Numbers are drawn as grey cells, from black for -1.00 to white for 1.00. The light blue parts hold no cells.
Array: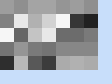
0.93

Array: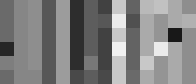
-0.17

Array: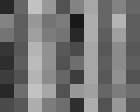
-0.09

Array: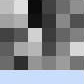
-0.48

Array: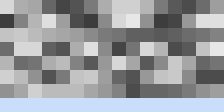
0.53

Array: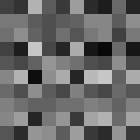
-0.12

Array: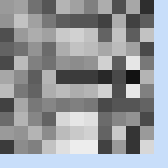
-0.38

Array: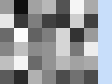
-0.17
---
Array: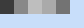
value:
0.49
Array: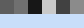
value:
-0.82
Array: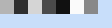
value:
0.67
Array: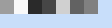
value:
-0.67
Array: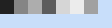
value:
0.36
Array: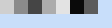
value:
-0.46
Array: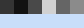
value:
-0.43
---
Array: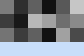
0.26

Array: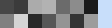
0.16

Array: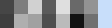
0.47

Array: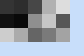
0.12

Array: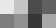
0.14

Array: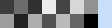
0.46

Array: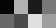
-0.41

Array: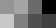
0.00
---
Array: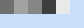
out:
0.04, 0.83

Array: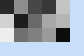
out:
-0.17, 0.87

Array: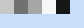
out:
0.30, 0.94

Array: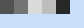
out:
0.71, 0.71

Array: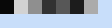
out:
-0.61, 0.65

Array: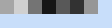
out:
-0.83, 0.63

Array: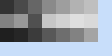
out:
0.55, 0.75

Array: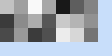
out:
-0.32, 0.95

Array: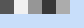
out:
0.18, 0.88

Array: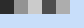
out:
0.59, 0.59
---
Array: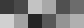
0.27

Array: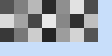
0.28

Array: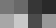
0.57

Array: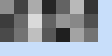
-0.16

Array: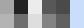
-0.14

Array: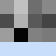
0.40

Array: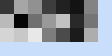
-0.96

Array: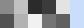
0.40

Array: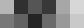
-0.23

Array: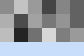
-0.40
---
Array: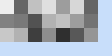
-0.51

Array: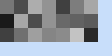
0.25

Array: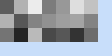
0.46

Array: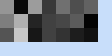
-0.82

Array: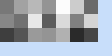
0.21

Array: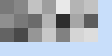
0.18

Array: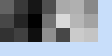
-0.88
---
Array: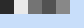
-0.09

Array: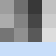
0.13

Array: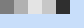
0.79

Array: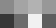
-0.15

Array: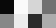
0.85

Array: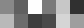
-0.42

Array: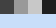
0.20
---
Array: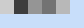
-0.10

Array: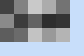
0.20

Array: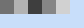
0.05

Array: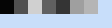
0.25

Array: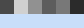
-0.06

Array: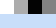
-0.98

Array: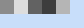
-0.52
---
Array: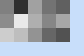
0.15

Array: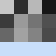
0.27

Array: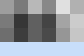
-0.42

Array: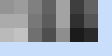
0.11

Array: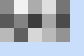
0.69

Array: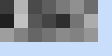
0.08
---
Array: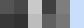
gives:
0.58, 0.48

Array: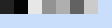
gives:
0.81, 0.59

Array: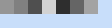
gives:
0.65, 0.28

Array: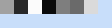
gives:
0.97, 0.71

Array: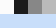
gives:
0.97, 0.46

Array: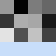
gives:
0.78, 0.52

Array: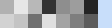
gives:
0.81, 0.75

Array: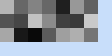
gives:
0.58, 0.52

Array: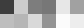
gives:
0.97, 0.86
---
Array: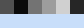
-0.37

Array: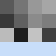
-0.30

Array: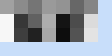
0.26

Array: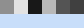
0.12

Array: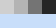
0.62

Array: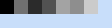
-0.99

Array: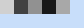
0.63

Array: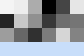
0.91

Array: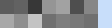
-0.28

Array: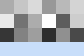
0.35
